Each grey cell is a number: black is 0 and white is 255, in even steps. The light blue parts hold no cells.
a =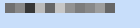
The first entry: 112
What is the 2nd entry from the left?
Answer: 136
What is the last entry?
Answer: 102

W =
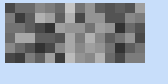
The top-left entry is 72
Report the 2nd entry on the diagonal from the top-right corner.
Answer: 136
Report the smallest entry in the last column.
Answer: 72
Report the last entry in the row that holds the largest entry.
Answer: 159
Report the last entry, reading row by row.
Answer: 124
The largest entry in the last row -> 187
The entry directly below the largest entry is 177
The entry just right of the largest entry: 115
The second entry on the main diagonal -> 60
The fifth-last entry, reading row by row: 177
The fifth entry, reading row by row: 124
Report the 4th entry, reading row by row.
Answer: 136
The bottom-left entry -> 72

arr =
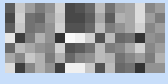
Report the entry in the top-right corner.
157
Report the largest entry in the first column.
230
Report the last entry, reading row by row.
146
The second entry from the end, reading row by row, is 146
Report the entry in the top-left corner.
93
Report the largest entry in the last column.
177
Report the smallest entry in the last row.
51
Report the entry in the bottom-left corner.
220
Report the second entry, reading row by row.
199
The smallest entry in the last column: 124
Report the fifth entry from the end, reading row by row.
104
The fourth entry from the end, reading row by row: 114
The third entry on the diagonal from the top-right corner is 208
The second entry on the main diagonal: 208
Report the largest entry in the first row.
220
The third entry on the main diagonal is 114
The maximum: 249

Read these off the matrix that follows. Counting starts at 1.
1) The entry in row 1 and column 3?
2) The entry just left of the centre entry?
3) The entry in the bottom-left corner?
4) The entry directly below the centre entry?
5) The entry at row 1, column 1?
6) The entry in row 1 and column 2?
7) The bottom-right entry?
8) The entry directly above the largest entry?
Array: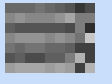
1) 104
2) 147
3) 157
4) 104
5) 104
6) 104
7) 178
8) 45

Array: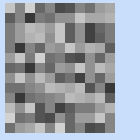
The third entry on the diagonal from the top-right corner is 65
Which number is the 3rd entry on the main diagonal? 187
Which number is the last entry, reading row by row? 133
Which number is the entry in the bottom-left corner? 113
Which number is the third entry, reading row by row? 209
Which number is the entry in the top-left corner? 197
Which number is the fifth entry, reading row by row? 133
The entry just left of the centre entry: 103
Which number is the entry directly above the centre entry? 124
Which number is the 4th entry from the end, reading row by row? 133
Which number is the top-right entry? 168
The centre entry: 156
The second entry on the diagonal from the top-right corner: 168
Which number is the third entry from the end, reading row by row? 75
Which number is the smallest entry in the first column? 94
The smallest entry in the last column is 56
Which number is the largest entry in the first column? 209
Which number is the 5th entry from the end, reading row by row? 103
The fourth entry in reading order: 103
